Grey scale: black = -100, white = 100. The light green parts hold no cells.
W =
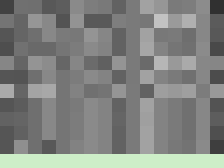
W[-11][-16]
-48
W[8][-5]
3
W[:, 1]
[-12, -21, -21, -11, -21, -34, -21, -28, -21, -24, 12]
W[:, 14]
[10, 6, 6, 9, 6, 6, -3, 6, 6, 6, 8]
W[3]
[-39, -11, -18, -18, -8, -3, 8, 3, -23, -4, 30, 3, -8, -12, 9, -43]
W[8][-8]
-21
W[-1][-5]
3
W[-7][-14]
16
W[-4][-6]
27
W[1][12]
21
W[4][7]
-25
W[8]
[-23, -21, -13, 7, -8, -3, 8, 3, -21, -4, 25, 3, -4, -12, 6, -27]
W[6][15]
20
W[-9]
[-33, -21, -13, 7, -4, -6, 16, 5, -23, -4, 27, -6, -4, -14, 6, -31]
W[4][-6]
-17
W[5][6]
8
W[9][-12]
-8
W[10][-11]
2
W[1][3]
7
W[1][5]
15
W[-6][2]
-13
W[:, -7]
[-4, -4, -4, -4, -4, -5, -4, -4, -4, -4, -4]
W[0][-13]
-31
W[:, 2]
[-13, 18, -13, -18, 16, -13, 29, -13, -13, -13, -13]
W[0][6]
-2
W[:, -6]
[27, -7, 27, 30, -17, 27, -23, 27, 25, 27, 27]
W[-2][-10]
8
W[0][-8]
-23
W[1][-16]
-9
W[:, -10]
[-2, -30, 16, 8, -16, 8, -12, 8, 8, 8, 8]

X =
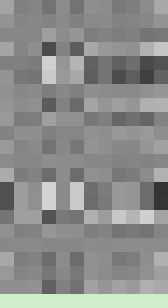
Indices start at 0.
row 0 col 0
28
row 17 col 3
6
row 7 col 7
18
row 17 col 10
10
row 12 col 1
-3
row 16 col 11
4
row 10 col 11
26
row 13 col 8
19
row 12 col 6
14
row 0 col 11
32
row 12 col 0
34
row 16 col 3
18
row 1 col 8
3
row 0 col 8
-4
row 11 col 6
5
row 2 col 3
25
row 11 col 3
11
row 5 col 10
-50
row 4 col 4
18
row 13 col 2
12
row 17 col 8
10
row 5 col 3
58
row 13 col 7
-3
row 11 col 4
9
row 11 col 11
5
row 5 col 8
-40
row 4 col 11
-36
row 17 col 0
7
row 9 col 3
0
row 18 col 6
14
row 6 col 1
7
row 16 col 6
-1
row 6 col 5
0
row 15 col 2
25
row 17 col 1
8
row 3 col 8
17
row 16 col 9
-4
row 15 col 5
-9
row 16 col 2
2

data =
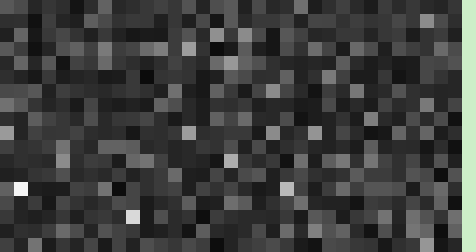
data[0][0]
-31
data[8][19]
-69
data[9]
[21, -72, -49, -58, -57, -48, -65, -68, -65, -82, -62, -64, -57, 23, -64, -61, -55, -55, -80, 9, -70, -61, 16, -73, -45, -67, -85, -81, -21, -62, -21, -77, -64]
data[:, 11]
[-49, -75, -80, -1, -64, -59, -75, -22, -64, -64, -64, -49, -54, -54, -69, -38, -75, -49]
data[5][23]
-4
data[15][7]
-55
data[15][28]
-71
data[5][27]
-57
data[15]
[-56, -72, -76, -71, -57, -76, -59, -55, -65, 70, -79, -38, -66, -60, -89, -53, -63, -67, -67, -69, -55, -79, -31, -42, -78, -56, -46, -10, -71, -13, -36, -59, -13]
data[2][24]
-56
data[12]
[-75, -72, -59, -55, -37, -68, -62, -68, -52, -73, -62, -54, -17, -76, -77, -46, -72, -42, -33, -76, -55, -43, -62, -68, -61, -29, -53, -53, -62, -35, -44, -89, -36]
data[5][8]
-78
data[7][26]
-78
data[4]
[-69, -21, -70, -32, -84, -48, -56, -17, -57, -64, -74, -64, -48, -60, -68, -17, 19, -23, -37, -62, -70, -73, -70, -73, -28, -67, -78, -72, -80, -78, -44, -47, -36]
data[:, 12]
[-57, -57, -53, -53, -48, -57, -12, -39, -80, -57, -71, -71, -17, -48, -62, -66, -66, -57]
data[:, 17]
[-74, -67, 9, -29, -23, -42, -80, -55, -17, -55, -74, -55, -42, -67, -29, -67, -67, -55]
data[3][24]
-78
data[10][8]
-23
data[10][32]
-87
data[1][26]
-59
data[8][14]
-77
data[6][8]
-61
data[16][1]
-62
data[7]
[-11, -31, -59, -71, -64, -80, -46, -74, -78, -73, -79, -22, -39, -68, -77, -61, -63, -55, -76, -69, -70, -79, -77, -42, -78, -67, -78, -48, -66, -62, -5, -71, -47]
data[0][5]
-84
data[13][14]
-48
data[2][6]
-75
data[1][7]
-42
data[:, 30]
[-67, 10, -60, -60, -44, -44, -67, -5, -67, -21, -83, -75, -44, -36, -67, -36, -21, 18]

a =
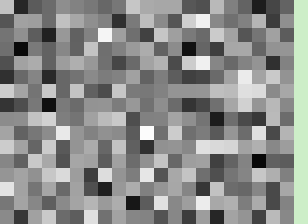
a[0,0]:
52
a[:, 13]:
[-32, 62, -4, -87, 60, -50, 16, -59, 12, -13, 7, 24, 54, 4, 24, -52]
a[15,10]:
3
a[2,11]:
55
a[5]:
[-62, -18, 4, -68, -19, -10, 8, -3, 2, 26, -23, -1, -27, -50, -45, -17, 27, 84, 28, 58, 15]
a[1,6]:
12
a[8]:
[10, 11, 52, 65, -1, -9, 26, 47, 58, -39, 1, 2, 29, 12, -9, -78, -14, -42, -56, 46, -15]
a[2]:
[-9, 13, -27, -74, 19, -24, 2, 92, 25, -13, -49, 55, 25, -4, -17, 59, 27, -33, -8, 26, -28]
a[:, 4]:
[11, 51, 19, 6, 23, -19, -19, -4, -1, 83, -30, -36, 71, -18, 8, -16]
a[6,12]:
16
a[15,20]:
7
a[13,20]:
31
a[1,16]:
-12
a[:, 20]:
[-22, 12, -28, 17, 2, 15, 31, 7, -15, 41, 23, -28, 0, 31, 3, 7]
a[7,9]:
19
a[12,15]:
-38
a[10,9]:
-25
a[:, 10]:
[33, 48, -49, 35, 28, -23, -6, -11, 1, 98, -62, 14, 80, 0, -28, 3]
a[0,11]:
31
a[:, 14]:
[-37, 89, -17, -21, 88, -45, 17, -44, -9, -3, 76, 26, -13, -58, 85, 23]
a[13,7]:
-76
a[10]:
[60, 27, -21, 59, -30, 16, 34, -19, 52, -25, -62, 14, 16, 7, 76, 70, 67, 27, 38, 7, 23]
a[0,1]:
-70
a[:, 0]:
[52, -33, -9, -13, -37, -62, 61, -59, 10, 29, 60, 5, 17, 78, -7, 8]
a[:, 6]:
[-6, 12, 2, 53, 19, 8, -24, 15, 26, 2, 34, 26, -52, -38, 42, 75]
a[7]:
[-59, -39, -6, -88, -4, -16, 15, 16, -3, 19, -11, 11, -16, -59, -44, -12, 30, 64, 17, 44, 7]
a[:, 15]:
[45, 7, 59, -51, 5, -17, 50, -12, -78, -30, 70, -50, -38, 52, 32, -70]
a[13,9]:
36

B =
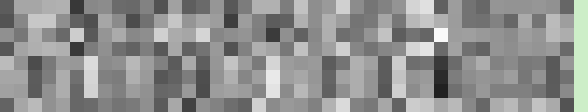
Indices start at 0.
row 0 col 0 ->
-28
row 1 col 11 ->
25
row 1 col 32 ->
22
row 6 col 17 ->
22
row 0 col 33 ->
-10
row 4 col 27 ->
-28
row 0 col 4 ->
39
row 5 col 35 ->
14
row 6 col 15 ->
23
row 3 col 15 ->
20
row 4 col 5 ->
19
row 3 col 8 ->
-13
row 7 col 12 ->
32
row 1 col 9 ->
-40
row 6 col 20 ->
9
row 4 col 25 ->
38
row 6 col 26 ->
16
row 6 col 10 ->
14
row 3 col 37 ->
19
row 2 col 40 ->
36
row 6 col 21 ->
44
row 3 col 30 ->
79
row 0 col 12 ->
26
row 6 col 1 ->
23
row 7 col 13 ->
-48
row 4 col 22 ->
21
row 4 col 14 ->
-26
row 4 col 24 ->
-9
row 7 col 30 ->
54
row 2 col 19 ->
-54
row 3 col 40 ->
-17
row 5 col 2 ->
-28
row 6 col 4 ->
36
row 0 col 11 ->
-36
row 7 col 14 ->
13
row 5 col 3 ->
-2
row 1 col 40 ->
24

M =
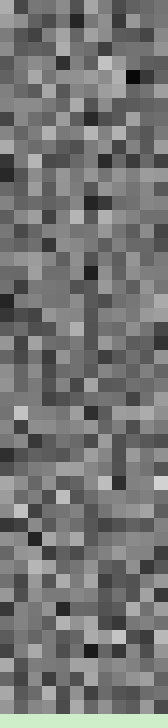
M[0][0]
36
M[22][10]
20
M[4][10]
-26
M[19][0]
-17
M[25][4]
15
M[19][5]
8
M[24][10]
-23
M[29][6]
-63
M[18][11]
-4
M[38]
[13, 6, -72, 30, 6, 32, -30, -11, -3, 9, 6, -2]
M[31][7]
22
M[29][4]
-8
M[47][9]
1
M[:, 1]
[-44, 12, -33, -29, -4, -8, -18, 9, 7, -21, -5, -4, -34, -28, -22, 6, -43, -24, 16, -18, -51, -4, -40, -15, -47, -43, -20, -20, -4, 53, -50, 7, -37, -18, 11, -17, 51, -48, 6, 16, -5, -44, -38, 3, 3, -7, -1, -36, -47, -30, -22]
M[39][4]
-25
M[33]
[-37, -18, -3, 1, 26, 25, 6, -6, -36, 0, -10, -34]
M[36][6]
-35
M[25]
[-21, -43, -9, -53, 15, -11, -23, -51, -31, -12, -30, 15]
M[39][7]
1
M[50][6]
-19
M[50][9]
-28
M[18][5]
12
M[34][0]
31
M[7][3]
-5
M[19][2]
25
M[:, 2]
[-7, -24, -48, -24, 10, 32, -29, 9, -13, -2, -15, 42, 10, 22, -16, 24, -20, -13, 22, 25, -5, 3, -47, -38, 27, -9, 9, -4, -3, 2, 11, -56, -24, -3, -19, -1, -49, 8, -72, 20, 43, 20, 12, -7, -8, -20, 33, -2, 9, -16, 5]
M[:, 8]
[-40, -55, -28, -13, 20, 38, 31, -31, -30, 40, -46, -19, 16, 5, -15, 13, -9, 0, -26, -23, -6, -13, 6, -16, -2, -31, -8, -29, -11, 23, -1, -37, -37, -36, -64, 4, 9, -36, -3, 20, -32, -31, -11, -29, -56, 54, -58, 10, -1, -34, -20]
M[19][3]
-13
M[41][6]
30
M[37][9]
-23
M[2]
[-3, -33, -48, 0, 28, -21, 26, 10, -28, -30, -45, 7]
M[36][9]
15
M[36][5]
2
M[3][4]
36
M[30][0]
6
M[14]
[3, -22, -16, -23, -18, 5, -72, -55, -15, -11, 5, 3]
